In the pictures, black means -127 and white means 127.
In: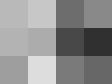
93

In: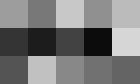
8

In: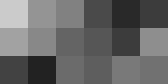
-33

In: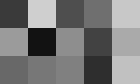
0

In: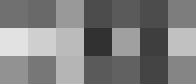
-30

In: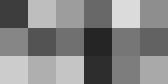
-82

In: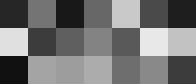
-17
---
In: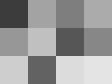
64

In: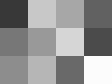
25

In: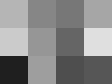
22

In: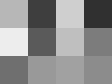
-37

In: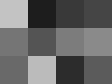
-43

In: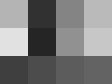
-90

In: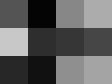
-81

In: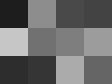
-14
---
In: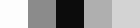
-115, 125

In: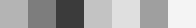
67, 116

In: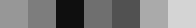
-16, 84

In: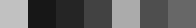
-61, 65

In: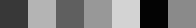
24, 83

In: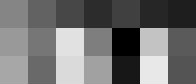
-1, 104

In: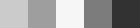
118, 118

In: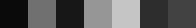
22, 69
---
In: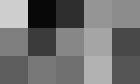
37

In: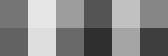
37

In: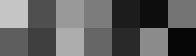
11

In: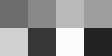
123

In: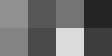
91

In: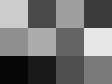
-27
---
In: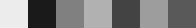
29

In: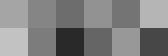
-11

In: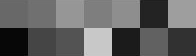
-92

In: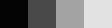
35

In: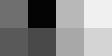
56

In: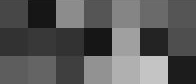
-21
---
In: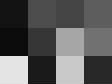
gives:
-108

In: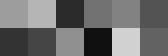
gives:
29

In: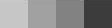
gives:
70

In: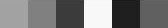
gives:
34

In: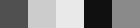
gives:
-47

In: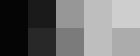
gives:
-122

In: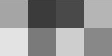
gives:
37

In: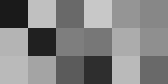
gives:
-101

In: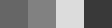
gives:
-25

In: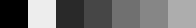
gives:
-127
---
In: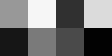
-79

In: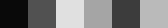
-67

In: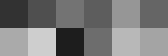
22

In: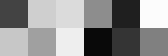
-96

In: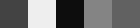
4

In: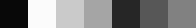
-40
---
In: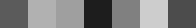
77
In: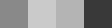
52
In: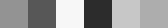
71
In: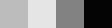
2
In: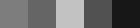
-46
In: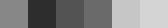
70
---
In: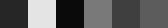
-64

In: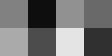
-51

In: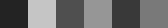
-48

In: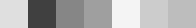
31

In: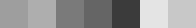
-5

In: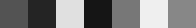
-44

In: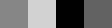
6

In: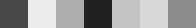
12

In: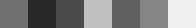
-31
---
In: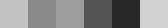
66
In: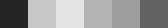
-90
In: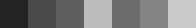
-91
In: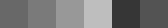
-23
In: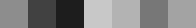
13
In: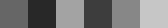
-25
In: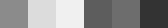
11
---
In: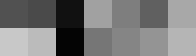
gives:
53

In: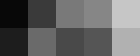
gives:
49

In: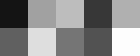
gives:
125

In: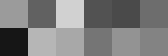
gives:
3

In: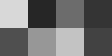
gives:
-61

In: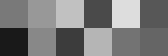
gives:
-26

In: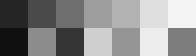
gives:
-3

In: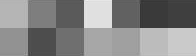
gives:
73

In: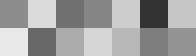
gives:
20

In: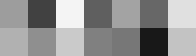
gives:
67
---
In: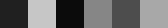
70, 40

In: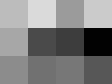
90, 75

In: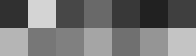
84, 68

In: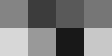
87, 72

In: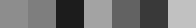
65, 35

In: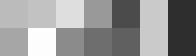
125, 94
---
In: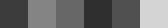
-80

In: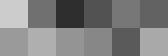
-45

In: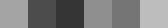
15

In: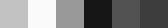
-105

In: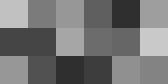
-32

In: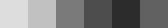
-50

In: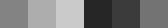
-89
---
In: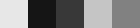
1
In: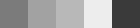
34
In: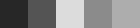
11
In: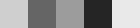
28
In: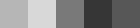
-6
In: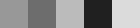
24
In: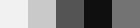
-12
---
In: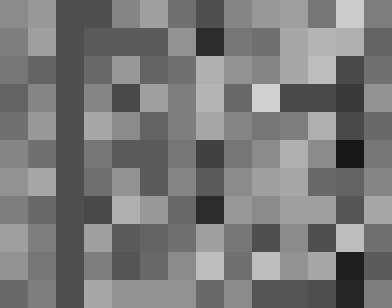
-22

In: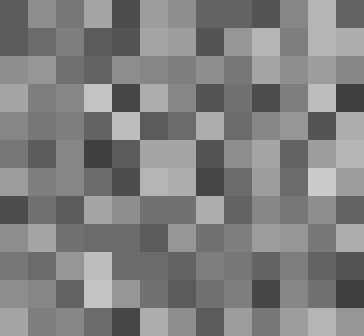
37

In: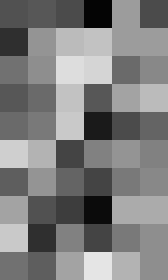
-14

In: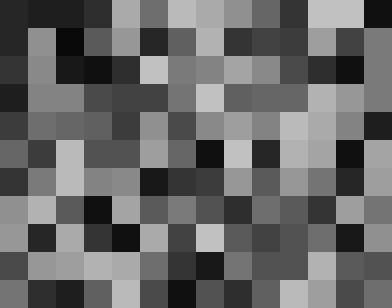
-11

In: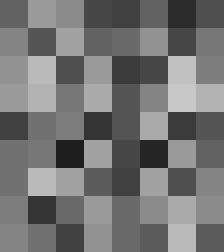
4
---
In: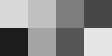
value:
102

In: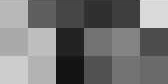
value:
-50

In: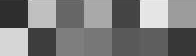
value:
-73

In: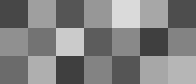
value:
3

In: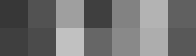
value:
-39

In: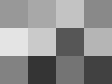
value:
53
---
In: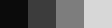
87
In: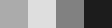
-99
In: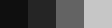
70
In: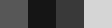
85
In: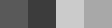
40
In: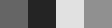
16
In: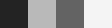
116
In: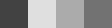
-13
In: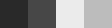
60
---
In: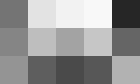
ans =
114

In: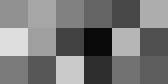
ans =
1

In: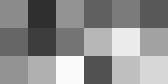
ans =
19

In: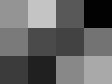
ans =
-39

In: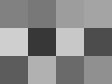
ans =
29

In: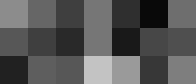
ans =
-64

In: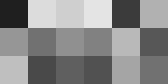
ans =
79

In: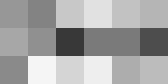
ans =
72
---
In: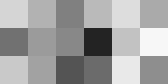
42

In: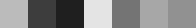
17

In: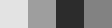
2

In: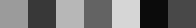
-55

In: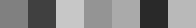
57

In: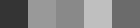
-20

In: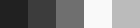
59
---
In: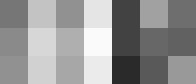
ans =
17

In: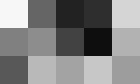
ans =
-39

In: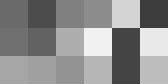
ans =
38

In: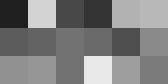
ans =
16

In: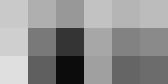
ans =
94

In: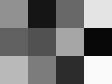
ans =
57

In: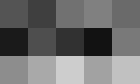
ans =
13
